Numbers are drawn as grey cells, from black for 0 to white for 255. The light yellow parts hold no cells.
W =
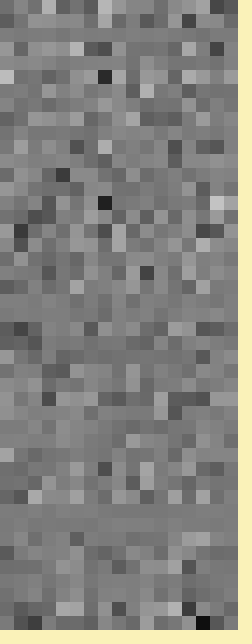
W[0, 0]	111
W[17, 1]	81
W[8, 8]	142
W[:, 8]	[150, 105, 123, 146, 131, 166, 138, 137, 142, 135, 120, 134, 103, 114, 118, 99, 164, 164, 117, 103, 136, 132, 129, 129, 120, 114, 114, 119, 90, 125, 114, 109, 130, 140, 135, 151, 120, 128, 123, 113, 93, 127, 131, 79, 119]
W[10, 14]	97
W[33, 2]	120
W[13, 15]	131
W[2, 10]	125
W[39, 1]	123
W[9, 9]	131
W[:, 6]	[91, 111, 124, 91, 129, 155, 119, 131, 103, 113, 111, 110, 138, 135, 144, 157, 116, 147, 135, 145, 124, 124, 121, 89, 113, 115, 135, 134, 152, 111, 130, 122, 121, 126, 114, 124, 127, 120, 125, 109, 114, 119, 113, 110, 96]
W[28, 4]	150
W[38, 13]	155
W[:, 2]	[113, 146, 124, 143, 137, 118, 116, 120, 150, 119, 123, 127, 135, 116, 132, 78, 110, 140, 113, 120, 129, 123, 124, 99, 85, 105, 127, 146, 133, 127, 134, 126, 105, 120, 103, 169, 127, 120, 111, 133, 112, 128, 132, 102, 62]
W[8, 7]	118
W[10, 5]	81
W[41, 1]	123
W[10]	[120, 157, 123, 142, 128, 81, 111, 173, 120, 128, 118, 134, 79, 132, 97, 86, 128]
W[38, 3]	125
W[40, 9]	114
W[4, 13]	117
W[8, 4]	135
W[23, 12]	156
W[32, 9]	115
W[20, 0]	93
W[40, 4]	147
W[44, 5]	107
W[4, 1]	134
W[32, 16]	133
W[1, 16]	106
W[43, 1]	90
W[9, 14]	126
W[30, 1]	124
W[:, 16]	[88, 106, 123, 130, 129, 154, 115, 117, 134, 128, 128, 138, 130, 116, 163, 114, 147, 134, 120, 131, 124, 127, 127, 109, 120, 139, 118, 133, 151, 130, 123, 110, 133, 119, 117, 127, 124, 125, 127, 110, 119, 123, 126, 105, 122]
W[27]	[139, 134, 146, 108, 121, 116, 134, 126, 119, 146, 104, 123, 125, 140, 120, 125, 133]

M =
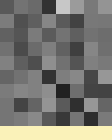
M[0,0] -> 89
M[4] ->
[129, 95, 78, 143, 113, 84, 128, 121]
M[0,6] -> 121
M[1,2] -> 95
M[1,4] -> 90
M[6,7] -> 67
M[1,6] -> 120
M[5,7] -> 151
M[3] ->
[113, 75, 107, 127, 97, 63, 134, 111]
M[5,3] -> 51
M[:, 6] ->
[121, 120, 114, 134, 128, 71, 68, 151, 45]
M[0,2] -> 106
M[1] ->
[124, 80, 95, 134, 90, 66, 120, 119]
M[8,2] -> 137
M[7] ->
[117, 68, 100, 148, 90, 47, 151, 101]
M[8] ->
[117, 123, 137, 88, 56, 117, 45, 122]
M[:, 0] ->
[89, 124, 97, 113, 129, 101, 123, 117, 117]

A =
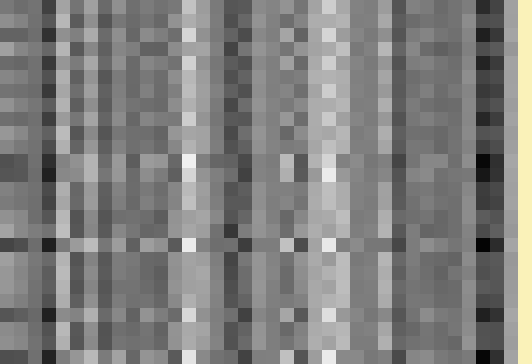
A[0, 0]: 120
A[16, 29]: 125
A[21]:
[139, 127, 113, 82, 173, 95, 144, 90, 124, 113, 115, 103, 137, 175, 159, 130, 84, 100, 146, 127, 123, 129, 169, 178, 184, 125, 125, 171, 99, 119, 118, 107, 108, 138, 73, 77, 157]
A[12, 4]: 136
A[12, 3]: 33
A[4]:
[107, 103, 113, 57, 150, 123, 167, 105, 143, 106, 134, 125, 114, 209, 146, 119, 92, 82, 137, 127, 160, 106, 170, 206, 158, 132, 122, 150, 83, 125, 129, 117, 110, 134, 35, 59, 162]
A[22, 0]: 85
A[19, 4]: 186
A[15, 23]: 170
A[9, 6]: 137
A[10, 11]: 105
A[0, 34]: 43
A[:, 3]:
[65, 87, 49, 103, 57, 82, 57, 93, 62, 97, 77, 47, 33, 75, 68, 86, 115, 31, 106, 93, 95, 82, 33, 82, 88, 35]
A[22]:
[85, 94, 105, 33, 139, 131, 176, 106, 136, 98, 147, 125, 107, 216, 145, 126, 112, 65, 134, 123, 166, 88, 164, 222, 152, 134, 119, 136, 86, 115, 140, 122, 117, 135, 32, 50, 166]
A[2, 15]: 121
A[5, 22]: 176
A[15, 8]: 111
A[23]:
[139, 132, 110, 82, 184, 88, 142, 83, 111, 106, 116, 99, 147, 169, 164, 128, 83, 99, 148, 126, 105, 129, 171, 176, 182, 126, 129, 166, 96, 104, 117, 108, 118, 140, 82, 80, 160]
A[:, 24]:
[168, 179, 156, 191, 158, 174, 171, 181, 160, 182, 177, 129, 152, 172, 172, 189, 179, 127, 188, 187, 189, 184, 152, 182, 186, 137]
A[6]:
[115, 112, 108, 57, 166, 110, 159, 97, 127, 105, 128, 108, 127, 188, 159, 129, 96, 81, 142, 127, 133, 111, 164, 205, 171, 130, 125, 153, 90, 114, 127, 109, 119, 133, 57, 65, 162]
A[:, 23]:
[206, 173, 213, 170, 206, 178, 205, 173, 201, 167, 191, 212, 235, 190, 189, 170, 160, 232, 154, 177, 162, 178, 222, 176, 162, 234]
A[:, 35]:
[68, 80, 56, 90, 59, 76, 65, 82, 62, 87, 77, 48, 51, 73, 67, 84, 95, 44, 89, 87, 86, 77, 50, 80, 80, 48]
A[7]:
[146, 129, 118, 93, 178, 94, 142, 92, 130, 115, 110, 106, 141, 176, 157, 122, 72, 109, 147, 131, 122, 137, 172, 173, 181, 126, 127, 174, 94, 123, 112, 106, 108, 136, 69, 82, 157]
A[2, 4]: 144
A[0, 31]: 107
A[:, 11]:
[114, 104, 126, 97, 125, 109, 108, 106, 123, 100, 105, 150, 124, 109, 113, 93, 105, 145, 102, 94, 97, 103, 125, 99, 103, 138]
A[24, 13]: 171
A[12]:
[85, 87, 109, 33, 136, 139, 179, 118, 151, 107, 141, 124, 95, 213, 147, 127, 110, 65, 131, 127, 175, 90, 153, 235, 152, 133, 123, 134, 83, 132, 138, 113, 118, 120, 23, 51, 162]
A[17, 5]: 155
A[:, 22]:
[163, 173, 166, 163, 170, 176, 164, 172, 172, 171, 166, 178, 153, 170, 172, 167, 173, 163, 170, 164, 168, 169, 164, 171, 174, 157]
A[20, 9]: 115
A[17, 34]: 4
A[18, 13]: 163

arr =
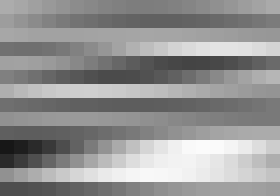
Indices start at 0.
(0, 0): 172
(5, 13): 109
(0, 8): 128
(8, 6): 154
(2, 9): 165
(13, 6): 103
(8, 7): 152
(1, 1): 148
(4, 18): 96
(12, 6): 224
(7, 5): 96
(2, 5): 162
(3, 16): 227
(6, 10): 193
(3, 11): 199
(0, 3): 153
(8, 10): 144
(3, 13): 218
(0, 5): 140
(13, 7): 111
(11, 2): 79
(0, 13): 133
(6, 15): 164
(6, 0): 175
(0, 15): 144
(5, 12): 97
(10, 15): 250
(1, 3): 130
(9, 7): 109
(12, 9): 245
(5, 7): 75
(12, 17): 212
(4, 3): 154
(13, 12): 149
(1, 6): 111
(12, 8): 240
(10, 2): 42
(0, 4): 147
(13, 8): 119

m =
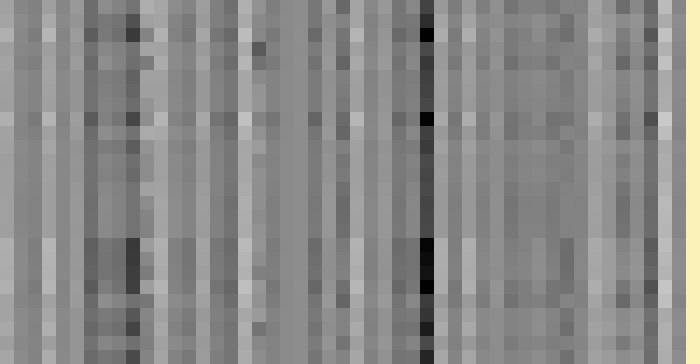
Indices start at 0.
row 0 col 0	161
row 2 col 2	124
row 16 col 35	142
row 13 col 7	136
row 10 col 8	120
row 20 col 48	137
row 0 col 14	158
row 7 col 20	139
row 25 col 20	139
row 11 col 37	132
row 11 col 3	159
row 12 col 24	122
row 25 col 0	166
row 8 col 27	151
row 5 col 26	131
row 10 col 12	134
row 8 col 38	135
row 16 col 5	151
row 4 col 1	132
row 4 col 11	171
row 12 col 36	127
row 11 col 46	113
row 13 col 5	151
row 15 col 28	119
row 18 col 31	172
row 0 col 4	134
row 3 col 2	132
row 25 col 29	118
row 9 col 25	165
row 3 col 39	125
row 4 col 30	56
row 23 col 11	167
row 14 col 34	127
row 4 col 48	132
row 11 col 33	153
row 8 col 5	157
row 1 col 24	131
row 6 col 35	140
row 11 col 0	158
